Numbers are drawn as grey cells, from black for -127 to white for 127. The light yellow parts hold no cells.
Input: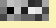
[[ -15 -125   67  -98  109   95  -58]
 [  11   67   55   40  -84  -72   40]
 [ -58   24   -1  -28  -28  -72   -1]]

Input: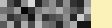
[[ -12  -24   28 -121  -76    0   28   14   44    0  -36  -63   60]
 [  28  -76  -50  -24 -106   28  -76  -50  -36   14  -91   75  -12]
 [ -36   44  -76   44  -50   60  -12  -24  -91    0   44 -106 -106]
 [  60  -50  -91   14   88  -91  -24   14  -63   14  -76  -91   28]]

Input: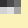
[[ 82  94  40]
 [-77 -50 -18]]

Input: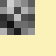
[[ -84  -47   63  -47  -59]
 [ -33   79   34    9  -33]
 [ -72 -111  -18  -18  -33]
 [  22   63  -59   50    9]
 [  50  -47  -99   -4   22]]

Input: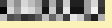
[[-123   87   30  101   87   46 -108   75  -81  101 -108 -108   30  114
   -81]
 [ -67   61   16   87   61   30  -81   46  -67   75  -95  -95   30   87
   -67]
 [  61  -51  -35  -81  -67  -35   61  -23   46  -67  101   75  -35  -95
    46]]

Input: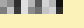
[[  -2   68  -69   95   11  -15   68   83  -81]
 [  39   11  -81   95   53  -41   83   53 -108]]
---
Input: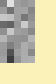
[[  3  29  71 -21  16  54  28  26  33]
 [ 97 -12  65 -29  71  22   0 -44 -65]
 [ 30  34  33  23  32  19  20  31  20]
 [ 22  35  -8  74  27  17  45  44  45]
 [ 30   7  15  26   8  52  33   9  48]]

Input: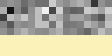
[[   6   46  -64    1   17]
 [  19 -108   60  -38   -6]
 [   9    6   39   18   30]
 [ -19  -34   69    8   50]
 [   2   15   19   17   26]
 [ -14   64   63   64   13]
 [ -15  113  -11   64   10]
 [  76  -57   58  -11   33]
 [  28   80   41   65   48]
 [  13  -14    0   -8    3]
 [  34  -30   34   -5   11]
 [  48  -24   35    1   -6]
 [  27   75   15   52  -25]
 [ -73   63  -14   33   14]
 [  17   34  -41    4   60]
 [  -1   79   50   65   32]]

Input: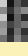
[[  75    9   72   17   29  -14]
 [-106  -75 -110  -59  -90  -77]
 [ -36  -17  -30  -31  -15    3]
 [ -75    9  -85   -9  -78  -47]]

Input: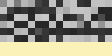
[[ 13  68 -64  40 -78  58]
 [ 66 -64 -90  68 -84  71]
 [ -5 -85  71 -87  52 -83]
 [ 54 -75  69 -87  58 -89]
 [ 38 -87 -86  66 -83  65]
 [-61 -75  68 -89 -46 -83]
 [-76 -68  72 -89 -73 -75]
 [ 68 -73 -87  63 -85  70]
 [-74  57  66 -89 -78 -62]
 [ 59  39 -87  69 -84  71]
 [ 67  69 -79  64 -87  64]
 [-75  69 -26  14 -76  62]
 [-82  65  67 -81 -82  52]
 [ 65  51 -90  66 -79  69]
 [ 66 -89 -52  20 -75 -67]
 [ 60 -87 -89  68 -79  69]]

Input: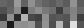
[[ -26  -47  -71    3]
 [ -34  -27   15 -100]
 [  25   11  -88   17]
 [ -30  -99   50   14]
 [  16   -3  -55   23]
 [ -15   13  -64  -47]
 [ -28   -7   15   19]
 [ -36  -17  -43  -48]
 [ -22  -66  -38   54]
 [ -36  -17  -43  -48]
 [  18    2    5   95]
 [ -36  -23  -64  -43]]

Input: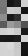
[[  -7  -12   14  -36   81 -103   83   82]
 [-106   77 -101   27   86 -104   88   83]
 [ -95   72  -80   11   75  -98   72   74]
 [  81 -106   88  -45 -102   84 -105 -107]]

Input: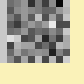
[[  73   73   73   73   73   73   73   73   73]
 [ -17  -38   -2  -36  -18   95  -59  -21   10]
 [  -1   11  -40  -67   -8   75   50   34  -43]
 [  22   24   24   -5   23  -58   35   -9   37]
 [ -79    7  -35   25  -39  -42   33   11  -52]
 [  -3   -3   66    0  -17   33  -52   19   63]
 [ -65  -28  -47   29  -27  -88  -20   11  -56]
 [  11  -25   32  107   10  -12  -61  -95   55]
 [-118   24  -33  -52  -19  -66   56    2  -61]
 [  63   52   68  -51   72   40   43  -37   78]]

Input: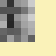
[[  9 -45  18  47 -25 -37]
 [-77 -43 -85 -89 -36  30]
 [ 19 -43  20  -8 -33 -17]
 [ 31 -10  44  35  16  23]
 [ 75  38  77  49  43 -30]]

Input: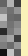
[[ -27   10   67   23  -85   14   -1 -108]
 [  50  -14  -20  -12   -5   38  -19   68]
 [ -66   19  -25    7   22  -67   22  -34]]
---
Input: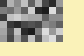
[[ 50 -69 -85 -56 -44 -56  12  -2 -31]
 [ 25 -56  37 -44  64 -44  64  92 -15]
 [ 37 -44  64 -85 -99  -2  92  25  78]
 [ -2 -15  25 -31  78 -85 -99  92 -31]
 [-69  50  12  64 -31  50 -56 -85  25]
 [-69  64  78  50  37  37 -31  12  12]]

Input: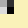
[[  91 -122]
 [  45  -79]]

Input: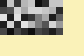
[[ -56 -112  -56  -84 -112  -56  -71  -97  -56]
 [  98  -97   98  -97  -71   -2   40  -97  -30]
 [ -56  -43   84   40   84   84   70   54  -84]
 [ -97   70  -71   54   70 -112  -84   70   70]
 [ -97   84  -84   98   54   -2  -43   84   26]]

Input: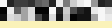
[[ 119  -92  -65  -65  -78  -35  -21  -92  106   -6   76  106  119   23
   -92  -78]
 [-108   91   76   35   91  -49 -108   91 -108   63 -123 -108 -108   35
   119  106]
 [-123  106  -35   35   91 -123 -123  119  -92   76  -49  -92 -108  106
   119   91]]

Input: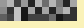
[[   8  -77   67 -104   37  -91   37  -91    8   53  -77]
 [ -32  -61   67 -104  -61  -61  -61  -19 -104  -77  -77]
 [  24   53  -61   24  -91   53  -19   53   -6  -91   37]]

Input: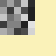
[[ 32 -67  57 -51 -95]
 [ 70 -12  16  83 -95]
 [-67   2   2 -95  97]
 [ 45  16 -67 -51  83]
 [-12  32 -26  70 -83]]

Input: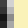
[[-106   11]
 [ -91   39]
 [ -75   54]
 [ -63   82]]

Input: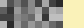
[[ 51 -85  25 -21  25  -6  25 -21 -45]
 [-33 -73  25 -21   9  38 -45  51  38]
 [-61 -61   9  -6 -21  51 -73  63  63]
 [ 51 -45  -6 -45   9 -61  38 -61 -85]]
